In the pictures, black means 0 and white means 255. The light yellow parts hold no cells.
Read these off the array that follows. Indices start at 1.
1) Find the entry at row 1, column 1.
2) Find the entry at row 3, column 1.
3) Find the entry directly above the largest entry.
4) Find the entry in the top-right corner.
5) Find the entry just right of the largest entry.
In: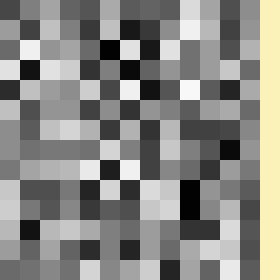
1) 71
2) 106
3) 113
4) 141
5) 91

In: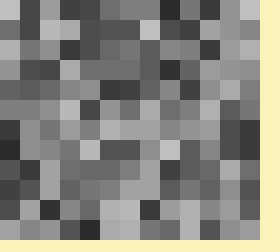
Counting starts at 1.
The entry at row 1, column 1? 191
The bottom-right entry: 155
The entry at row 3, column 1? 176
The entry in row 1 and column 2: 71
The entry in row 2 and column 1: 110
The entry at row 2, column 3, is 184
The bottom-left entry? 162
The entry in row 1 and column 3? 155
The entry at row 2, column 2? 71
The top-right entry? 191
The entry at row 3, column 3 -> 142

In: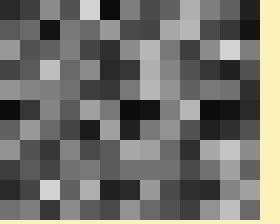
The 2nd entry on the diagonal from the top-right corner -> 54
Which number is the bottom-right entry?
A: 105
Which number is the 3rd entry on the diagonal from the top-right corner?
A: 140
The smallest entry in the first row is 12
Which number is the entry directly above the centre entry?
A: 120
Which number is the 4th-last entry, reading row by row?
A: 62
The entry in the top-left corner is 41
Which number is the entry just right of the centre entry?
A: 19
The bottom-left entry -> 113
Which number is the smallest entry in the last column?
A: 19
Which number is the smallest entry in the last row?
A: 54
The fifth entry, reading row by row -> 210
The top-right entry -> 33
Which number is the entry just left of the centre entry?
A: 120
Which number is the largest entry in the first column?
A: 153

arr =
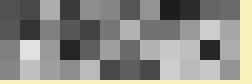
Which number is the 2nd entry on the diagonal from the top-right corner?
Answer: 205
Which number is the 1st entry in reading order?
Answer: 80
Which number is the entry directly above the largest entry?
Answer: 50
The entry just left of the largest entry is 127
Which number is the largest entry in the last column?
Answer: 172
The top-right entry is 106
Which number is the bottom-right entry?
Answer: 147
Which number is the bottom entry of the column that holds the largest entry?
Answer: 191
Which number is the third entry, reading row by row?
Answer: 172
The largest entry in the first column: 134
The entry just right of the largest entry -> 153
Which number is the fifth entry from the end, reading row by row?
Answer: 72
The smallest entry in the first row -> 29
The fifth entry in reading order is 141

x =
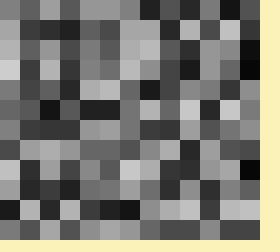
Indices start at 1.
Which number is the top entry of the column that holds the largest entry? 128
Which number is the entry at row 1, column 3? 158
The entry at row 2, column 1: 166
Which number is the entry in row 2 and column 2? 60
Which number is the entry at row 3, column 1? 179
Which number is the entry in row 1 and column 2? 95
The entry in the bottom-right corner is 68
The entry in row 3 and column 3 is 150
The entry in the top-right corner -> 82
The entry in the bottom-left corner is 122
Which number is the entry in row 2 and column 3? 47
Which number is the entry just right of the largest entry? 60
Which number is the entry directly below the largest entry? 122
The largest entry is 205
